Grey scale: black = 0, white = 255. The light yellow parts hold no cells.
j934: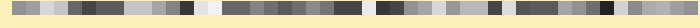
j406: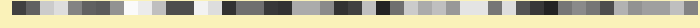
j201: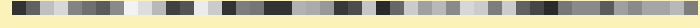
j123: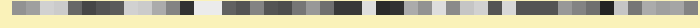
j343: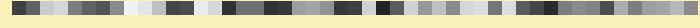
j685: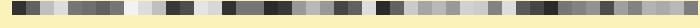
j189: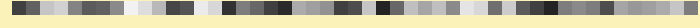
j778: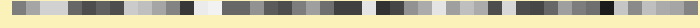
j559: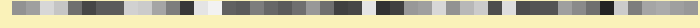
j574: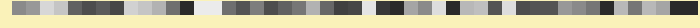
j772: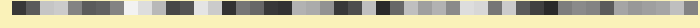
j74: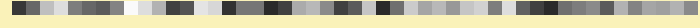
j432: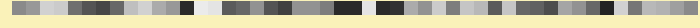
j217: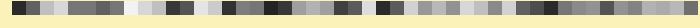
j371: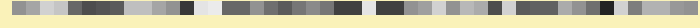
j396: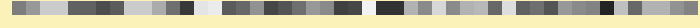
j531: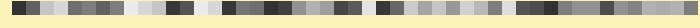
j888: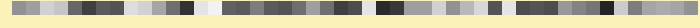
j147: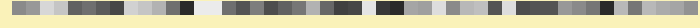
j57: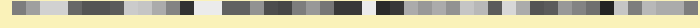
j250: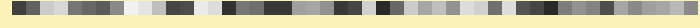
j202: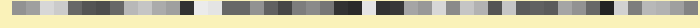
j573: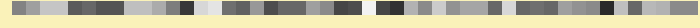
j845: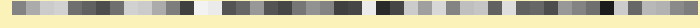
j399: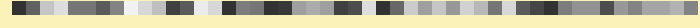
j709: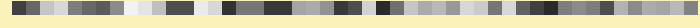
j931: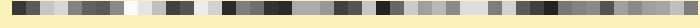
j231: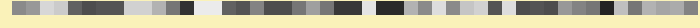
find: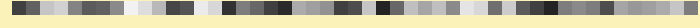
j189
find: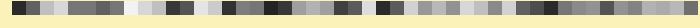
j217
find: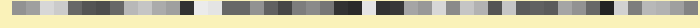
j202

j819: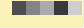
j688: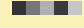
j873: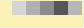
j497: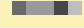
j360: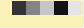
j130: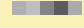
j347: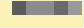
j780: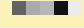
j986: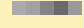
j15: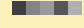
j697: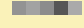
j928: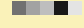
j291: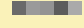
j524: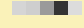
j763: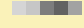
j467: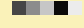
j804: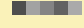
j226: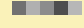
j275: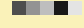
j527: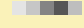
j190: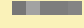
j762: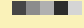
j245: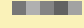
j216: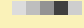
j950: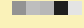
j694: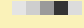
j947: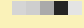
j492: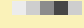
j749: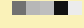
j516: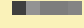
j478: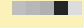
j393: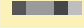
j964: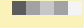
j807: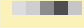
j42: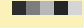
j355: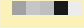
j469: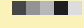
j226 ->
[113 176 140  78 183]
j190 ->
[119 162 125 125 132]
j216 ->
[220 190 147  63 206]
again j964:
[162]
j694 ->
[228 206 154  51 220]

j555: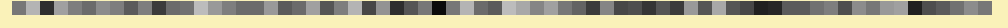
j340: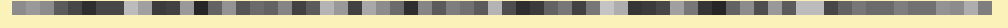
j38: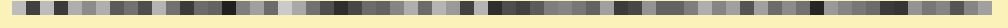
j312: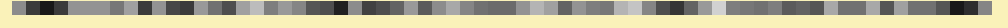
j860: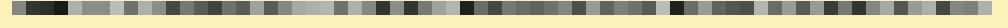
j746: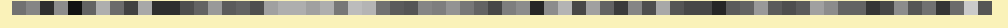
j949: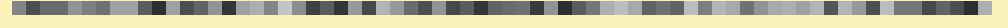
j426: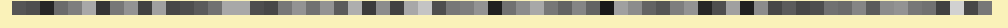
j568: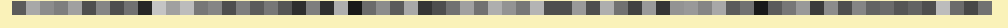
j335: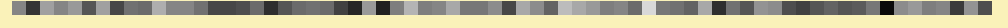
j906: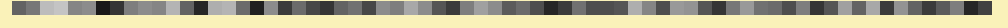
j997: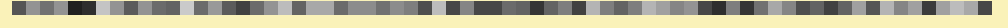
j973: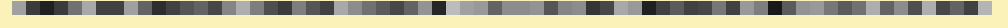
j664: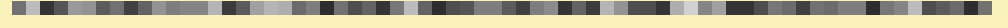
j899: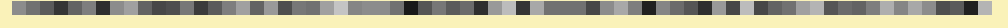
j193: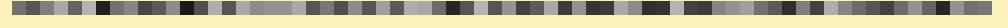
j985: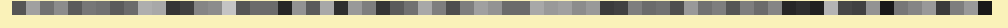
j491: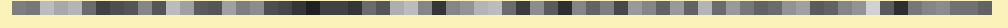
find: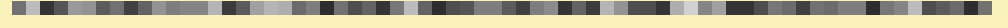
j664
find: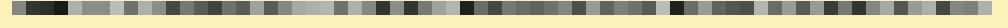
j860
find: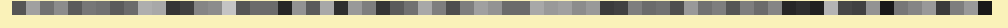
j985

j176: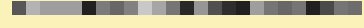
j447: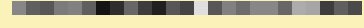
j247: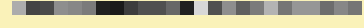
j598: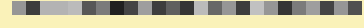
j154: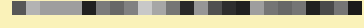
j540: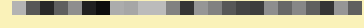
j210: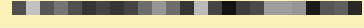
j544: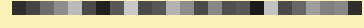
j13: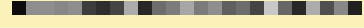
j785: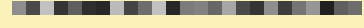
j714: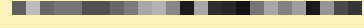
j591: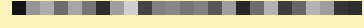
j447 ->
[135  95  87 123 129  95  20  46 103  61  32  87  68 223  87 129 109 135
 135 103 172 166  61  95  74]
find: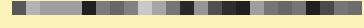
j176

